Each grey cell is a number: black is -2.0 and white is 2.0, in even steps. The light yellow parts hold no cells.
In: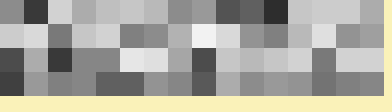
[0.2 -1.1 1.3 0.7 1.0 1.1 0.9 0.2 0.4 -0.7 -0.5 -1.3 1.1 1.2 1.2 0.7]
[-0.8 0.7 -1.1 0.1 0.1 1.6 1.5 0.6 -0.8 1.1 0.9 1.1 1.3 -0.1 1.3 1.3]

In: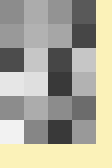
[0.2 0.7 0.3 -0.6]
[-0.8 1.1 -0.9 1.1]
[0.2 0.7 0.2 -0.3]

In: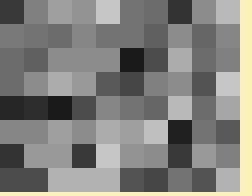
[-1.1 0.0 0.5 0.3 1.1 -0.2 -0.3 -1.2 0.2 0.9]
[-0.3 -0.5 0.2 0.2 0.2 -1.6 -0.8 0.7 -0.3 0.0]
[-1.4 -1.3 -1.6 -0.8 0.1 -0.2 -0.4 0.9 -0.3 0.6]
[-1.2 0.4 0.4 -1.1 1.1 0.3 0.2 -1.1 0.4 0.0]

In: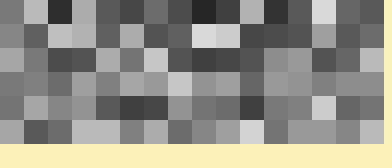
[-0.1 0.9 -1.3 0.7 -0.6 -0.9 -0.3 -0.8 -1.4 -1.0 0.8 -1.2 -0.6 1.4 -0.4 -0.6]
[0.6 -0.1 -0.8 -0.7 0.7 -0.2 1.1 -0.7 -1.0 -0.9 -0.7 0.2 0.4 -0.7 -0.4 0.9]
[-0.2 0.6 0.1 0.3 -0.6 -1.0 -0.9 0.3 -0.2 -0.3 -1.0 -0.1 0.0 1.2 -0.4 -0.2]

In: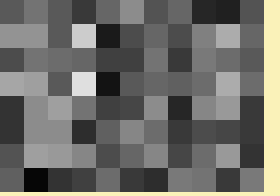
[-0.6 -0.2 -0.6 -1.1 -0.4 0.2 -0.7 -0.4 -1.4 -1.5 -0.7]
[-0.8 -0.2 -0.3 -0.4 -1.0 -1.0 -0.2 -1.1 -0.1 -0.3 -0.6]
[-1.2 0.2 0.5 -0.2 -1.0 -0.9 0.2 -1.4 0.1 0.4 -1.1]
[-0.7 0.5 0.4 0.1 -0.8 -0.4 0.1 -0.9 -0.3 0.4 -1.2]

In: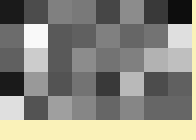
[-1.6 -0.8 0.0 -0.1 -0.9 0.2 -1.1 -1.8]
[-0.5 1.2 -0.6 0.2 -0.2 0.0 0.8 1.0]
[1.5 -0.7 0.5 0.1 -0.4 0.1 -0.4 -0.4]

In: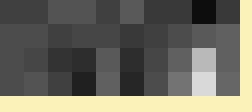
[-1.0 -1.0 -0.7 -0.7 -1.0 -0.6 -1.1 -1.1 -1.8 -1.1]
[-0.8 -0.9 -1.2 -1.3 -0.6 -1.3 -0.9 -0.5 0.9 -0.5]
